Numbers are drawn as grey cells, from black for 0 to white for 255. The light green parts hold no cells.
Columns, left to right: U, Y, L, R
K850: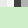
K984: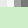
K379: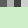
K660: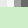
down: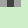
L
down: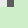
U

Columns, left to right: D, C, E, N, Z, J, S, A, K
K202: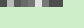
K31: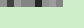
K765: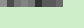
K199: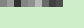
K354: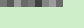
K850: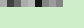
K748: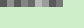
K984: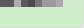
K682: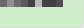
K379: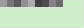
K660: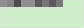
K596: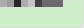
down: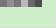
Z
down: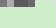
D
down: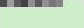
C
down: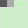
E
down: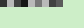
J
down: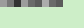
E

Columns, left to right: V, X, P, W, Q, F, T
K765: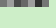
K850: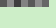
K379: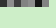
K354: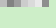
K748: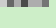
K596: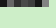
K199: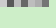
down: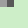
Q
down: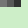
V
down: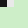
F
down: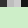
V
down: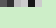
V

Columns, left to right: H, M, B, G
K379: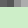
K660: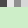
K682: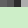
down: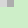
G
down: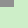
B

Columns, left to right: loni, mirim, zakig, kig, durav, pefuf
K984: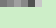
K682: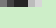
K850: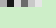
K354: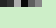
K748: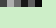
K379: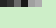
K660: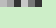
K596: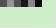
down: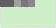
durav
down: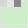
pefuf

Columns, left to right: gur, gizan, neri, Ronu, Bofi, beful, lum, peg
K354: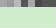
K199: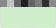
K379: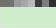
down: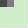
beful
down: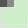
peg
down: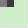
beful
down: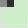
peg
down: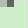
neri

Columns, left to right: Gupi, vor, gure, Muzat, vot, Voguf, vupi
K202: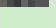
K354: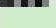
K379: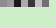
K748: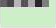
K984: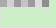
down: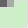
Gupi
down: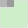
gure
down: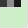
gure
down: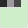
vor
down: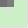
vupi
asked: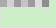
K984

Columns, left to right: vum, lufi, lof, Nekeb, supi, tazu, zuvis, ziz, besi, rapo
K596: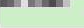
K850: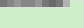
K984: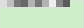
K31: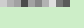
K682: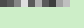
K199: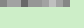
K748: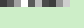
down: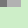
zuvis
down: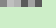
lufi
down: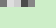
vum
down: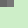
zuvis
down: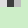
ziz
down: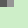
supi
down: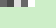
Nekeb

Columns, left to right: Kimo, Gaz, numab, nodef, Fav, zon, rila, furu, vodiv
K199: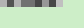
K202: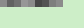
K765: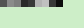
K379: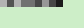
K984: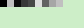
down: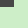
zon
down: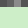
Gaz
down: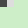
zon

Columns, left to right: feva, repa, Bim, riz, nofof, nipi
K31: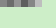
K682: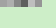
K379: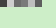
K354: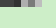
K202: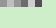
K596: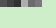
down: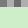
riz
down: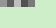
nipi
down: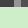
feva
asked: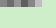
K31

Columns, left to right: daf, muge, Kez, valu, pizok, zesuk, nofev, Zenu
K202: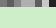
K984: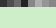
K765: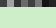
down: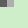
zesuk
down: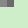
Kez

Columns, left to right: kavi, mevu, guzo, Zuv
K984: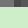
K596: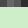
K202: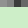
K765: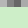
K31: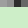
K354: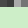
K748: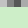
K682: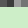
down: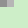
kavi
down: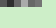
Zuv
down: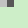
kavi
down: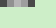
kavi
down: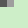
guzo
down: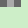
Zuv

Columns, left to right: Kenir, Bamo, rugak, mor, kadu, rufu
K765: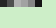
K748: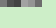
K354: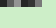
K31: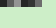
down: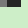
Kenir
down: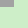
mor
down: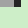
mor
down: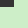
kadu
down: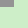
rugak

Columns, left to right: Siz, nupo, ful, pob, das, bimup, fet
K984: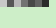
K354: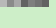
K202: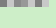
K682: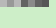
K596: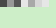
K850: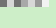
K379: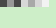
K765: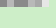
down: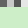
fet
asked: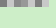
K202
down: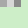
pob

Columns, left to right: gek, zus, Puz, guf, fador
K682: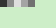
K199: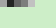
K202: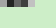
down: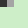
gek
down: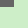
Puz
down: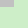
fador
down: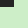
zus
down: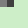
guf

